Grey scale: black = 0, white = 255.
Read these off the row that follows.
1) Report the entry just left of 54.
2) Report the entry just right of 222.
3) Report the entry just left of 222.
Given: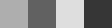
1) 222
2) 54
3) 97

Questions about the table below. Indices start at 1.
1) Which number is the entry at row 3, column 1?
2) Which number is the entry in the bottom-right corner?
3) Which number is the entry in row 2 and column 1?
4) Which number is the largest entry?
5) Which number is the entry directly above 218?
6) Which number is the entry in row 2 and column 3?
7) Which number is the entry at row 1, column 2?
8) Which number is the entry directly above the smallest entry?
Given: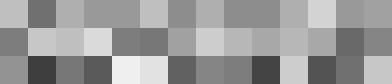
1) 147
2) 199
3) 125
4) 239
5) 153
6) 191
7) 112
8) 199

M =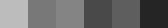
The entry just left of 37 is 94
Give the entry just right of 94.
37

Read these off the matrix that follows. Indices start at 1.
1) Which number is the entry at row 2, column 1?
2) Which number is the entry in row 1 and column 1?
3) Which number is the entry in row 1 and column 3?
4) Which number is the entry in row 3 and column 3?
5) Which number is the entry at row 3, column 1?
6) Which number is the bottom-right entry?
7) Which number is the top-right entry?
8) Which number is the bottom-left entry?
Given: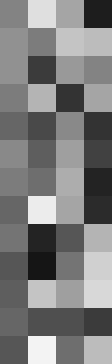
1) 145
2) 131
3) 165
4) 153
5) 145
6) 188
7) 29
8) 86

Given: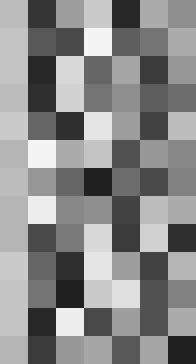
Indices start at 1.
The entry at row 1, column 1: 188
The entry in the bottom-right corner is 32
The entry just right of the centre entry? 109
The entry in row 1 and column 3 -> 158
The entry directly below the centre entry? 143
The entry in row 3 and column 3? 216
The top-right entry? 143
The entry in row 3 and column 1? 196
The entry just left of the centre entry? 101
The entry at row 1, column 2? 53
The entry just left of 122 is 73
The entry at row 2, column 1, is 196

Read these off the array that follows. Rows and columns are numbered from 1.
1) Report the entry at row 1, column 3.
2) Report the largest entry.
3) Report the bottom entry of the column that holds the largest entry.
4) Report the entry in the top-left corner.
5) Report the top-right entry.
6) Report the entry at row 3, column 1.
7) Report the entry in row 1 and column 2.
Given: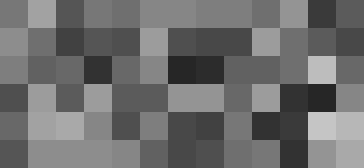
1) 85
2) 197
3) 148
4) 119
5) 91
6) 126
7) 162

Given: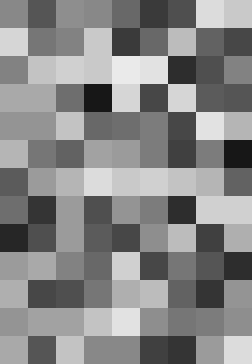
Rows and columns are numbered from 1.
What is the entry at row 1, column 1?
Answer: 136
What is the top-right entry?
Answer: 201
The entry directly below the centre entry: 148
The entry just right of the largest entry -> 226
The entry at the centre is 201
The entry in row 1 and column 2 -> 85
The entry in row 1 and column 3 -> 142
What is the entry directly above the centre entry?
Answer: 155
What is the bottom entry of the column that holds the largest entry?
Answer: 136
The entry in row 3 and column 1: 130
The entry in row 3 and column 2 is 195
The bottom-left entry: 169
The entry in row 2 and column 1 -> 214
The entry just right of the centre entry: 208
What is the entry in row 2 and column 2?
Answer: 118
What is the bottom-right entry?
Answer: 220
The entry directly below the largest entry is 214
